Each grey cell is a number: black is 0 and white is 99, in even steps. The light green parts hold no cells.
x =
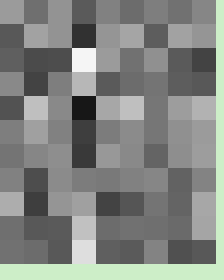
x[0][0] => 60
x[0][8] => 52
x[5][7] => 56
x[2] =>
[37, 29, 30, 95, 60, 44, 56, 35, 26]
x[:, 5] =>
[42, 64, 44, 42, 74, 54, 53, 50, 33, 44, 35]
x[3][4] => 35
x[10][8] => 34
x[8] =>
[67, 24, 58, 62, 26, 33, 45, 39, 65]
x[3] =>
[53, 26, 49, 71, 35, 42, 45, 36, 34]
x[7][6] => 52
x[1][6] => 36
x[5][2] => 50
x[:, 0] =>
[60, 34, 37, 53, 32, 49, 45, 50, 67, 43, 44]
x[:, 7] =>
[44, 63, 35, 36, 61, 56, 55, 38, 39, 41, 31]
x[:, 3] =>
[35, 19, 95, 71, 9, 24, 22, 48, 62, 75, 86]
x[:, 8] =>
[52, 58, 26, 34, 69, 60, 61, 51, 65, 64, 34]
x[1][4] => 58
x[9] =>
[43, 34, 35, 75, 42, 44, 43, 41, 64]
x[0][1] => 43

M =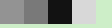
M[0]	57
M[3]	84
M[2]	7

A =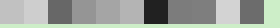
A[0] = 75
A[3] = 58
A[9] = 82

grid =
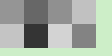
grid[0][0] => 58
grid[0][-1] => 75
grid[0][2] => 56

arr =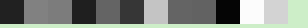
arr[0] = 13
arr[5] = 21
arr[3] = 12
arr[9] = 2

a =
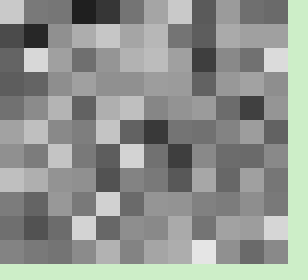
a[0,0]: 78
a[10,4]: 69
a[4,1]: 54
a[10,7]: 67
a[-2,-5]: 66
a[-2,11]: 83
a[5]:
[63, 74, 53, 49, 76, 38, 22, 45, 44, 51, 61, 38]
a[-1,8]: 89
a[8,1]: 39
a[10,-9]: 54
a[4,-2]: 25
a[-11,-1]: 41
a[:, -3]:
[60, 66, 53, 59, 42, 51, 42, 40, 48, 63, 56]
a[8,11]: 47
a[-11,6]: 64
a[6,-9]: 47
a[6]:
[56, 48, 76, 47, 36, 82, 44, 24, 53, 42, 41, 53]
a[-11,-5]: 78
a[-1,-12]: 51
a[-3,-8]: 81
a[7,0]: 74
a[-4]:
[74, 68, 57, 56, 32, 51, 47, 34, 65, 40, 62, 46]
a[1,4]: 77
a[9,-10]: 42
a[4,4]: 68
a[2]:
[39, 84, 62, 43, 58, 69, 73, 62, 24, 53, 44, 85]
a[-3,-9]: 47
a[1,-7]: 64
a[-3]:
[48, 39, 59, 47, 81, 41, 58, 57, 50, 48, 55, 47]
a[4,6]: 52
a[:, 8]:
[35, 36, 24, 38, 60, 44, 53, 65, 50, 45, 89]
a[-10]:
[29, 15, 56, 67, 77, 64, 71, 45, 36, 66, 62, 62]
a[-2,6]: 53
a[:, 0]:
[78, 29, 39, 36, 44, 63, 56, 74, 48, 43, 51]

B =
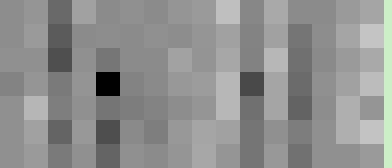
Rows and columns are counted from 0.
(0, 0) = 55
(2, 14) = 60
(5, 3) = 59
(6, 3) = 56
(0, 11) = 66
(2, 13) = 53
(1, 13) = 55
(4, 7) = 55
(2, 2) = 31
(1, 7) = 55
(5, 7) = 59
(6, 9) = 58
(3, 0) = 51
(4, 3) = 56
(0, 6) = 54
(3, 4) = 0
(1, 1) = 60
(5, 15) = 75
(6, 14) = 56
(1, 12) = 45
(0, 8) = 60
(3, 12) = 42
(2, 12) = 43
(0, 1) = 58
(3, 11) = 64
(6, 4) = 39
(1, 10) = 51
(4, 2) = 49
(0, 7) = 58
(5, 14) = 68
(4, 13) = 55

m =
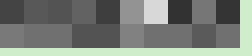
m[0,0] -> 26
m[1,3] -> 32
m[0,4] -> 24
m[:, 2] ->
[32, 43]
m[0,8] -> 46

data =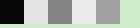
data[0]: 3
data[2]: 51

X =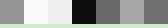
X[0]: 58
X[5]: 65

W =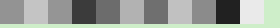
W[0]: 57
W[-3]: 54
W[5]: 69
